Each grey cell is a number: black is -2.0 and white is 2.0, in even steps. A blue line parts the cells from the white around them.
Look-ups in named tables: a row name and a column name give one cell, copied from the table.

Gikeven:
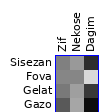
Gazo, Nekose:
0.6
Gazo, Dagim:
-1.8
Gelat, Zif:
-0.1
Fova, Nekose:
0.1
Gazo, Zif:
-0.6
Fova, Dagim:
1.4
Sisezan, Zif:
0.0
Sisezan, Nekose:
0.4
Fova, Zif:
0.1
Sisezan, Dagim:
-1.3
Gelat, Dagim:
-1.1
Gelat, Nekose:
0.5
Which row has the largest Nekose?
Gazo

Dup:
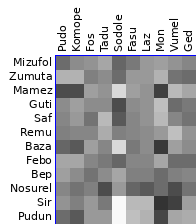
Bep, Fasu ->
0.0
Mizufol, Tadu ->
0.6
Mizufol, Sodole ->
-0.4
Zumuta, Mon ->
0.8
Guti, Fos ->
0.2
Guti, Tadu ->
0.2
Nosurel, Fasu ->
-0.4
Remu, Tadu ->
0.7
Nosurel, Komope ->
-0.2
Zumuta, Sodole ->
-0.3
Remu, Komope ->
0.1

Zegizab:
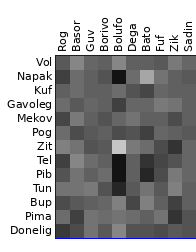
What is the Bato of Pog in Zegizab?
-1.0
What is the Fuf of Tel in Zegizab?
-0.9
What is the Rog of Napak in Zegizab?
-1.0
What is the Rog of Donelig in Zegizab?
-1.1
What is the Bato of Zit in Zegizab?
-0.3
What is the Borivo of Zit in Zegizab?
-0.6
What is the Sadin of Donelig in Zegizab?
-0.7
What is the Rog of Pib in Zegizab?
-0.7

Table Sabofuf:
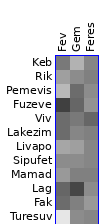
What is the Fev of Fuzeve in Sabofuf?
-1.0
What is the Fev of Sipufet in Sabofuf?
0.2
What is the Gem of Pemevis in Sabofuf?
-0.3
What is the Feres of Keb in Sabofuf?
0.1
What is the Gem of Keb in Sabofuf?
0.8
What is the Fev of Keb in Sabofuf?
-0.1
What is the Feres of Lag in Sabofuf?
0.2
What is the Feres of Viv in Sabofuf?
-0.4
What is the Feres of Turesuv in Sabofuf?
0.1
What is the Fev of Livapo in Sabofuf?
0.6
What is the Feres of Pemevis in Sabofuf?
0.2
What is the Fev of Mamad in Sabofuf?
0.4
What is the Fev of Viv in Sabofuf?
-0.3
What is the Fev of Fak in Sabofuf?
-0.3
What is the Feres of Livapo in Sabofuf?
0.1
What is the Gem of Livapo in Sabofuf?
0.5
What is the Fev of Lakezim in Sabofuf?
-0.3
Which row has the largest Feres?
Fak

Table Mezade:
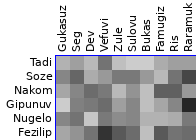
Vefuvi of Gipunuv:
-0.3
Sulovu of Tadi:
1.2
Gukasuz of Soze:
0.1
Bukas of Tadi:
1.2
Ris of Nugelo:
0.7
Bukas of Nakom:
1.0
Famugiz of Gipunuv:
0.6
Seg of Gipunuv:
0.0
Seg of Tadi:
0.5
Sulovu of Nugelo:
0.1
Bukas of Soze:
0.4
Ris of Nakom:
-0.5
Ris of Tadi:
0.5
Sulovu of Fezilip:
-0.3
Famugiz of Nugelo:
0.8
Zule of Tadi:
1.0
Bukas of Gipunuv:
1.0

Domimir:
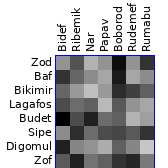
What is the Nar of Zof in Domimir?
-0.2
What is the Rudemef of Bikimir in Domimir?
-1.0
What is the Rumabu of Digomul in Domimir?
1.1
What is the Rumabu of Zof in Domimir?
-0.1
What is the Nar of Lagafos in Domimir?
-0.5
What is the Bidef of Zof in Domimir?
-0.6
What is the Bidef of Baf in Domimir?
-1.2
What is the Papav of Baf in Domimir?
0.6
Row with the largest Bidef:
Zod

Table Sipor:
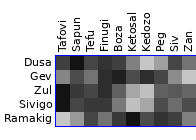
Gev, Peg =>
-0.9
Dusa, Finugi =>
-1.2
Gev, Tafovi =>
0.1
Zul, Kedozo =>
1.0
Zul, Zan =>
-0.4
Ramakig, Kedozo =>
-0.8
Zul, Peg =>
-0.5
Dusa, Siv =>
-0.9
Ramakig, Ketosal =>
-1.7
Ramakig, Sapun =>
0.4
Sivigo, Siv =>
-0.3
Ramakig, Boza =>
-1.1
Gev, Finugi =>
-1.3
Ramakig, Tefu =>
-0.9
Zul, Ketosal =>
0.6

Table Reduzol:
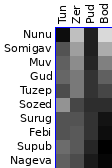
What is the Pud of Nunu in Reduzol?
-1.5
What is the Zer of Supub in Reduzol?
-0.6
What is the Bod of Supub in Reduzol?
-2.0
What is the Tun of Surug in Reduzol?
-0.7
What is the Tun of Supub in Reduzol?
-0.3
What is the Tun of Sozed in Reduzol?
0.3
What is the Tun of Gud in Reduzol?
-0.4
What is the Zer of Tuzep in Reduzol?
-0.1
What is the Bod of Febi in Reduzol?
-1.8
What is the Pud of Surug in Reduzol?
-1.2
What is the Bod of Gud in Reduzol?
-0.5
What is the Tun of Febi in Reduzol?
-0.7
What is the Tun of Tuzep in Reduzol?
-0.8
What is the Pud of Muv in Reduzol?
-1.4
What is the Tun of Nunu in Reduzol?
-1.8
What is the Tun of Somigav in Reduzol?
-0.7

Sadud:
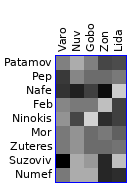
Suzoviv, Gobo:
0.4
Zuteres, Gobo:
-0.3
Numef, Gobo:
0.7
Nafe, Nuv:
-1.5
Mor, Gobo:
-0.3
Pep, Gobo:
-0.3
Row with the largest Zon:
Feb

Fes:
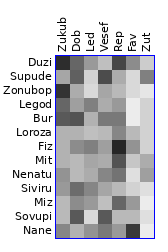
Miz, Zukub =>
0.9
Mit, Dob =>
0.9
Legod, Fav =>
1.7
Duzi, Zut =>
1.2
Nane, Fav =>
-1.1
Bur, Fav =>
1.7
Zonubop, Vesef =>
0.6
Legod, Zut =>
1.3
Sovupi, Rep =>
0.9
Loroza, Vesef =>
0.9
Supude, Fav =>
1.4

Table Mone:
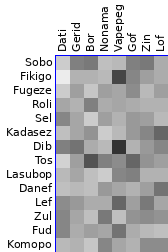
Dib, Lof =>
0.1
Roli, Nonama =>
0.7
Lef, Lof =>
0.6
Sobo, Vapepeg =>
0.9
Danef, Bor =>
1.0
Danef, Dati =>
1.0
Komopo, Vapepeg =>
0.6
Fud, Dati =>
0.1
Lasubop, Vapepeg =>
0.1
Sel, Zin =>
0.5

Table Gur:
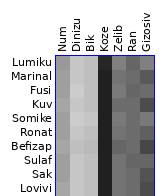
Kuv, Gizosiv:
-0.8
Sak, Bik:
1.0
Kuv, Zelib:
-0.3
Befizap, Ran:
-0.3
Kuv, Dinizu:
1.1
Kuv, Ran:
-0.3
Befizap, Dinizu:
1.0
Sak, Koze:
-1.5
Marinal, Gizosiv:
-0.6
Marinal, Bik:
1.0
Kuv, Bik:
1.0
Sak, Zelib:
-0.2
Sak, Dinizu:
1.1
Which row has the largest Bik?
Somike

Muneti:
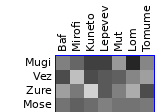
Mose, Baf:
-0.2
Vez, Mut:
-0.5
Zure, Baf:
0.5
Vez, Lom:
0.1
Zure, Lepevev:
-0.6
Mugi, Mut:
0.4
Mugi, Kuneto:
-1.0
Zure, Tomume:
-0.8
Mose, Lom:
-0.2
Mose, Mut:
-0.2
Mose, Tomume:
-0.1
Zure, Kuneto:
1.3
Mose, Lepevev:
0.0
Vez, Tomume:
0.5
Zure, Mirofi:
-0.1
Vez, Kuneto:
-0.8

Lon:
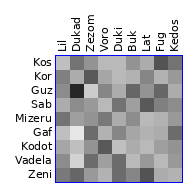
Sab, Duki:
-0.2
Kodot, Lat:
0.9
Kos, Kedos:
-0.2
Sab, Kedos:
0.2
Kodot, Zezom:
0.3
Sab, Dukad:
0.2
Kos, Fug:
-0.7
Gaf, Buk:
0.6
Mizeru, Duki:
0.7
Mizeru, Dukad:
0.5
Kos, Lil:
1.0
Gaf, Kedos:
-0.3
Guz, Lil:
0.2
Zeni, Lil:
-0.1
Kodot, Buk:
0.7
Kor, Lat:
0.1
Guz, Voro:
0.1

